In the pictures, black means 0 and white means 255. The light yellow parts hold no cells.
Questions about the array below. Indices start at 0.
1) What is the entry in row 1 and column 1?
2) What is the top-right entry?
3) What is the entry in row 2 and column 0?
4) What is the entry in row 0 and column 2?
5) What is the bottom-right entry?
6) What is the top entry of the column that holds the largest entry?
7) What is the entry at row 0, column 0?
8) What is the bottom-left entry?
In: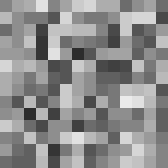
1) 142
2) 108
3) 108
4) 173
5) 132
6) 108
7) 132
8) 108

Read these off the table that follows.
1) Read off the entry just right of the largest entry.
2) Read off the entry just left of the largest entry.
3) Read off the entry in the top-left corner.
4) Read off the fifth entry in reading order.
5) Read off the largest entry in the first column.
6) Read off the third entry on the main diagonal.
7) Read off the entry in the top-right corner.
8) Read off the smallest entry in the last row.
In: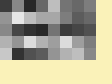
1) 190
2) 148
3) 60
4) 190
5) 200
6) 50
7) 125
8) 50
